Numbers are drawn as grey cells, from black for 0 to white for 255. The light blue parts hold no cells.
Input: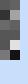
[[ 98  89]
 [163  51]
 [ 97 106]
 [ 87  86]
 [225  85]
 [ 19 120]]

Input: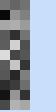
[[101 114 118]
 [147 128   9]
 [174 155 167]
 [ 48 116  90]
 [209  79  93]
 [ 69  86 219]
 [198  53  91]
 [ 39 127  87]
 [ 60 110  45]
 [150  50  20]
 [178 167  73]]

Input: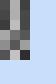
[[176  64  77]
 [175  72  70]
 [189  71  60]
 [114  87 167]
 [ 88 159 142]
 [194  46  83]]

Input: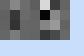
[[135 109  94 216  60 100 104]
 [ 56 106 100   6 137 108  97]
 [ 51 102 101 133 153  99  98]
 [123 102 100  56  74 104 102]]

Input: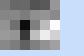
[[104 105  83  89 150 123]
 [135 124 143 148 137 133]
 [112  12 127 188 251 146]
 [149  56 191 237 209 154]
 [125  98 128 146 160 136]]

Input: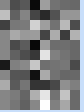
[[ 77  88  10 158 114 107 104 135]
 [ 97 132  69  41  82 149 150 191]
 [120 122 209 158 114 185  76  64]
 [169 153 156  68 172  60 178 135]
 [ 74  92   8 158 109 110 104 135]
 [ 97  77  55 227 128 115 104 135]
 [128 137 198 111 115 119  74  25]
 [ 85  83  17 170 114 103 104 135]
 [ 90 117  52  53  72 144 127 171]
 [123 101 175 229 114 195 104 134]
 [118  97 135 254 128 167 106 135]]

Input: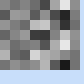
[[115 131 109  72 165 229 142 136]
 [154 149  91 144  74  37 124  89]
 [125 107 188 198 117  51 111 148]
 [134 153  60  57 131 194 145 101]
 [110 122 129  84 173 231 139 148]
 [104  92 212 177 164 136 116 179]
 [143 128 142 181  88  25 115 116]]
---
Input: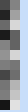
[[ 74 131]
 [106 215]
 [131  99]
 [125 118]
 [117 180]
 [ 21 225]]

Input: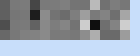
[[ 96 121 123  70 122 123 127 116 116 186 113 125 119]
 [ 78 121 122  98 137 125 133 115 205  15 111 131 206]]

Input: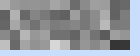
[[175 153 147 148 146 165 155 108 139 159 157  99 105]
 [102 167 136 114 139 124 128 134 120 139 185 123 124]
 [191 105 164 146 153 215 191 120 150 136 154  53  55]]

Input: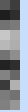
[[ 89  61]
 [114 122]
 [184 174]
 [ 34  46]
 [ 58 177]
 [128 150]]

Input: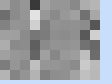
[[164 140 150  57 163 150 150 137 173 181]
 [130 148 147 208 126 146 144 145 140  86]
 [173 138 140  95 139 147 146 149 114 104]
 [125 150 138 191 150 149 146 139 202 186]]

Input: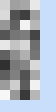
[[211 160 167 232]
 [151  98 242 183]
 [231 196 215 110]
 [ 48 121 134 217]
 [156 206  92 241]]

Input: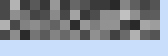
[[ 72 179  57  89  55 152  56 103  82  58  58  41 134  95  68  84]
 [177  72 130 141 119  99 141  44 152 126 146 147  65  41 166 157]]
